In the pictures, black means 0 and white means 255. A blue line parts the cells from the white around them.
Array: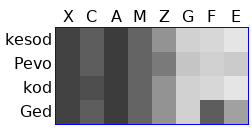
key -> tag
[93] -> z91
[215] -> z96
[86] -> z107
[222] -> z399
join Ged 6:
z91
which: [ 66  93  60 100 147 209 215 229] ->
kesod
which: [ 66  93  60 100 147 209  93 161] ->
Ged

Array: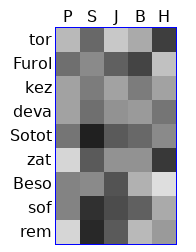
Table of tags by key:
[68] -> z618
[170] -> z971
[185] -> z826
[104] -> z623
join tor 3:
z971
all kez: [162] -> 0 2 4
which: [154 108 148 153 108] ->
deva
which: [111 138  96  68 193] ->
Furol
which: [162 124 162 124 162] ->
kez
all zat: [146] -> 2 3

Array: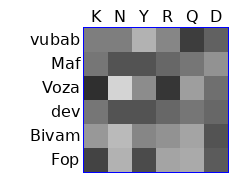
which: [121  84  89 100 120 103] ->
dev
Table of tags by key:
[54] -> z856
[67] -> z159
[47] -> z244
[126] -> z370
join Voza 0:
z244
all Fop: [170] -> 4
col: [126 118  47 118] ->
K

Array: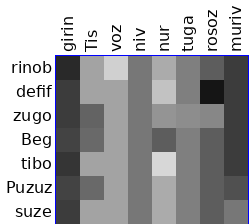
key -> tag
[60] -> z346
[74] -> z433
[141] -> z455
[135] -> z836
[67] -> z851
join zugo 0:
z346
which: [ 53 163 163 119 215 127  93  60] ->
tibo
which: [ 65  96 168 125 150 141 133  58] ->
zugo

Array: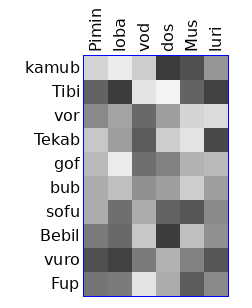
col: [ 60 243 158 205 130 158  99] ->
dos
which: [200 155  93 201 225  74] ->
Tekab

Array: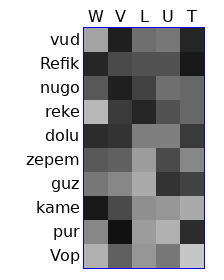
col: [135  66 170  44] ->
T
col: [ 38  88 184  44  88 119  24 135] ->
W
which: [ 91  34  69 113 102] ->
nugo

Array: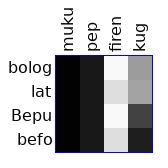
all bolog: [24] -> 1
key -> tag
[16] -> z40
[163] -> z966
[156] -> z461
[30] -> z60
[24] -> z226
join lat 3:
z966
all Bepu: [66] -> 3
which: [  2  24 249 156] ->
bolog

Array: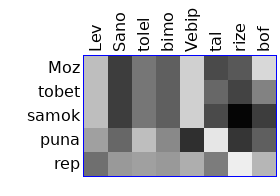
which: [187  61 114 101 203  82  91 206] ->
Moz
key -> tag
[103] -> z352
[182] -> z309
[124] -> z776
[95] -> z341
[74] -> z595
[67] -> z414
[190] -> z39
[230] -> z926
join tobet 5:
z352
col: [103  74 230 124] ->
tal
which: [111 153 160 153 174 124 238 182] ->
rep
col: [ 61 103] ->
Sano

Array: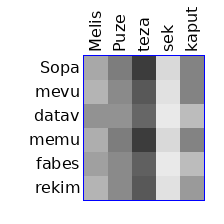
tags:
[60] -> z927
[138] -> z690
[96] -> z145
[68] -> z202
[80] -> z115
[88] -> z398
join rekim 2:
z398
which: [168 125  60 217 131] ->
Sopa
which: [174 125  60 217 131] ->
memu
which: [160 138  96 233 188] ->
fabes
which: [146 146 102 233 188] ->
datav
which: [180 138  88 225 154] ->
rekim

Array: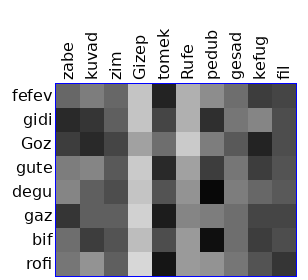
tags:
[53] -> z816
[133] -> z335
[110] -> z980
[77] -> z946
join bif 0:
z980
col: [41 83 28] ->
tomek

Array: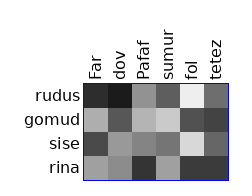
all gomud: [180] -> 2
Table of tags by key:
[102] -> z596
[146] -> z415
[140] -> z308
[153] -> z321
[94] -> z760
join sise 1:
z321
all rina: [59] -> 4 5

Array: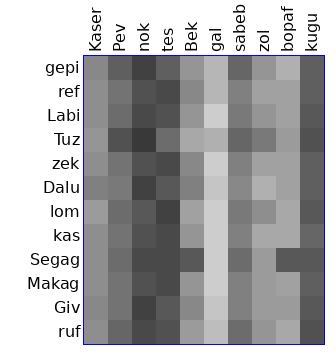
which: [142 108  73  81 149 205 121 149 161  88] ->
Labi
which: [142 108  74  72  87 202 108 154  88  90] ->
Segag
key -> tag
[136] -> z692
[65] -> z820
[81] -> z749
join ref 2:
z749
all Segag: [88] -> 4 8 9

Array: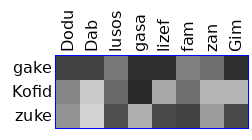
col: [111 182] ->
zan
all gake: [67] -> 0 1
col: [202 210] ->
Dab

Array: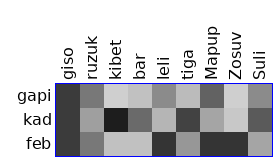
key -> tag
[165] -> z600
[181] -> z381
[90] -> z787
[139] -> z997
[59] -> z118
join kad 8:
z787
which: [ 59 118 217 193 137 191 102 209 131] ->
gapi
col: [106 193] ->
bar
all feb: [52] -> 4 6 7
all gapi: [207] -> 2 7
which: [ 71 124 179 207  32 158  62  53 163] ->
feb
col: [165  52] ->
Mapup

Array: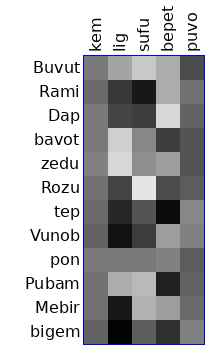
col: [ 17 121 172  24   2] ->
lig
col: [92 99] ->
puvo
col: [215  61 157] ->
bepet
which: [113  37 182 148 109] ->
Mebir
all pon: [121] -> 0 1 2

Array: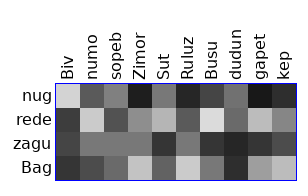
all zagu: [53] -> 4 6 8
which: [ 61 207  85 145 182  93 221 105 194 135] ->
rede
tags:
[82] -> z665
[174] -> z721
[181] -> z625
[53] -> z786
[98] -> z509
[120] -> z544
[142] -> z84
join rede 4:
z625
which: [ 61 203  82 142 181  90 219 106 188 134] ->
rede
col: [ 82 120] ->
sopeb

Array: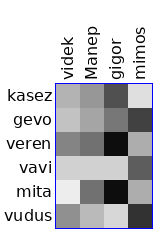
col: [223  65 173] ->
mimos
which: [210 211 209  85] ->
vavi
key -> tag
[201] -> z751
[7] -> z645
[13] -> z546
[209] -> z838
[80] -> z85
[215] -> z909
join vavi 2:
z838
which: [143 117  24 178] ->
veren
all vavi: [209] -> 0 1 2
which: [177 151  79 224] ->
kasez

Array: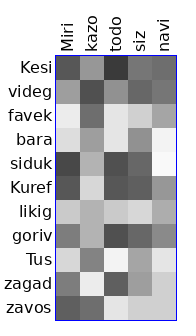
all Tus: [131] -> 1
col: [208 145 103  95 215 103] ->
siz
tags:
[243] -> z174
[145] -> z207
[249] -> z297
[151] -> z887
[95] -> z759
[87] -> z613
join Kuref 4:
z887
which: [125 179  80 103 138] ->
goriv
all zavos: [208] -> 3 4
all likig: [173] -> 4
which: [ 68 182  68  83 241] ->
siduk

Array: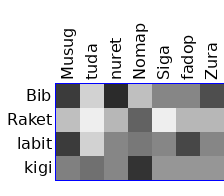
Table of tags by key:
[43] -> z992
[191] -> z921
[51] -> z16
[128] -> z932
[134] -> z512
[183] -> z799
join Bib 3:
z921
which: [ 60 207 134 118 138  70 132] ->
labit
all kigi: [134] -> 2
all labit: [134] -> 2 4 6
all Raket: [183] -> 2 5 6
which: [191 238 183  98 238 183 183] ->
Raket
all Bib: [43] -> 2

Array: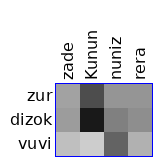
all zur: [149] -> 2 3
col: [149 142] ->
rera
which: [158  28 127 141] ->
dizok
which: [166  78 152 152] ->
zur
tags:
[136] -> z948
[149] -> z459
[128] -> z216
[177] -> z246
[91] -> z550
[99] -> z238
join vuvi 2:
z238

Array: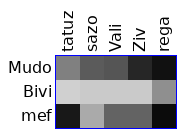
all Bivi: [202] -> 1 2 3
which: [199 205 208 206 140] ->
Bivi
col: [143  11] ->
rega
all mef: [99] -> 2 3

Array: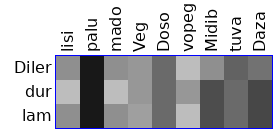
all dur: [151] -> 3 5
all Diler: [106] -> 4
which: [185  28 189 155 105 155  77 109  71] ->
dur
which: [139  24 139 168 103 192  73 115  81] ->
lam

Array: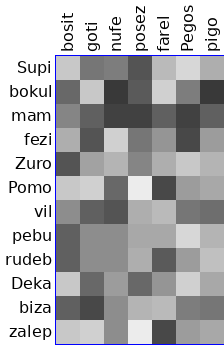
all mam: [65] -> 2 3 5
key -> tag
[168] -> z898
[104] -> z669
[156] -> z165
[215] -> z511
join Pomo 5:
z165
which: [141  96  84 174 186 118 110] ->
vil
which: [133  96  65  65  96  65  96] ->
mam

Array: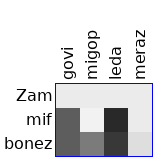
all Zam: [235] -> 0 1 2 3
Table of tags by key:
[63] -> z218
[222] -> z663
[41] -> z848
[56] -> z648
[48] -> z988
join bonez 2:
z648
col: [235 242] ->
migop
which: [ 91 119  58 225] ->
bonez
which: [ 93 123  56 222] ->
bonez

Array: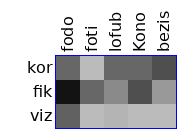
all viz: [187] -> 1 3 4
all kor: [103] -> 0 2 3
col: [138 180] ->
lofub
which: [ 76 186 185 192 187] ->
viz
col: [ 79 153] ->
bezis
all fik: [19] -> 0
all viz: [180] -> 2

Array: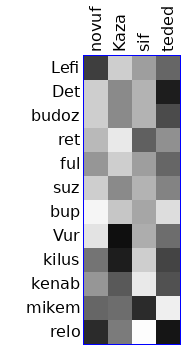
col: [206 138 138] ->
Kaza
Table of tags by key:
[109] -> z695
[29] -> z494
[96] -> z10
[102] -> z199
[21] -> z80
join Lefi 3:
z199
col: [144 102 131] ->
teded
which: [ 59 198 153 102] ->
Lefi
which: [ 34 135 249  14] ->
relo
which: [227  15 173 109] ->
Vur
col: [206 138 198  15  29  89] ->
Kaza

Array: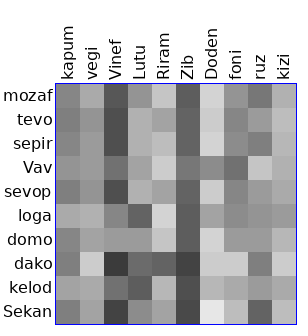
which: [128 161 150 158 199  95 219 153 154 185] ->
domo
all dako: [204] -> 1 6 7 9
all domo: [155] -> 2 3 7 8
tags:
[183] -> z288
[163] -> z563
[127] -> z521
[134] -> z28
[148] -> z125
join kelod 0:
z563
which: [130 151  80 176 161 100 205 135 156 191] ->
tevo

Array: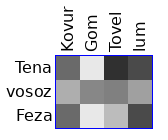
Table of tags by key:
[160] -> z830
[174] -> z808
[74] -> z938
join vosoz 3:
z830
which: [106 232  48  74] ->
Tena

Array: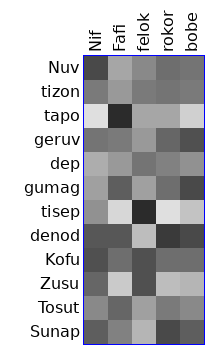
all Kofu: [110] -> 1 3 4
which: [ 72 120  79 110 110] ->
Kofu
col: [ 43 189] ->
felok
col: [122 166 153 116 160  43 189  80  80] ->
felok
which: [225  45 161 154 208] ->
tapo
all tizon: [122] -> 0 2 4
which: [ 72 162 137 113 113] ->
Nuv

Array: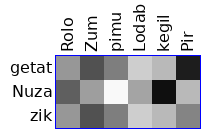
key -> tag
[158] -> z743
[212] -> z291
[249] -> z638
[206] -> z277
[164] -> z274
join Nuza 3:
z274
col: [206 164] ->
Lodab
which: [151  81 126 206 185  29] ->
getat
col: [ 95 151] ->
Rolo
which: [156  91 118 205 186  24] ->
getat

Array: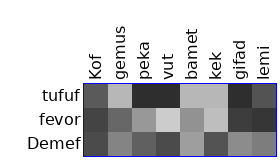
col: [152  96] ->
peka
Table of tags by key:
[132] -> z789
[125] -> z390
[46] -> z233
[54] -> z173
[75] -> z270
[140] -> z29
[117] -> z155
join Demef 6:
z29
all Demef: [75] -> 0 3
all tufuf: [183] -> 1 4 5
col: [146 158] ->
bamet
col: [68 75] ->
Kof
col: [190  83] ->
kek

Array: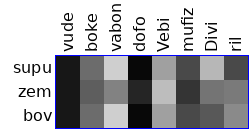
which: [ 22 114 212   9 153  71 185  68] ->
supu
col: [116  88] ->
Divi
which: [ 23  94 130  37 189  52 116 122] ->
zem
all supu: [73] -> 5 7
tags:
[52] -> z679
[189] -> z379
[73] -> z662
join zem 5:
z679

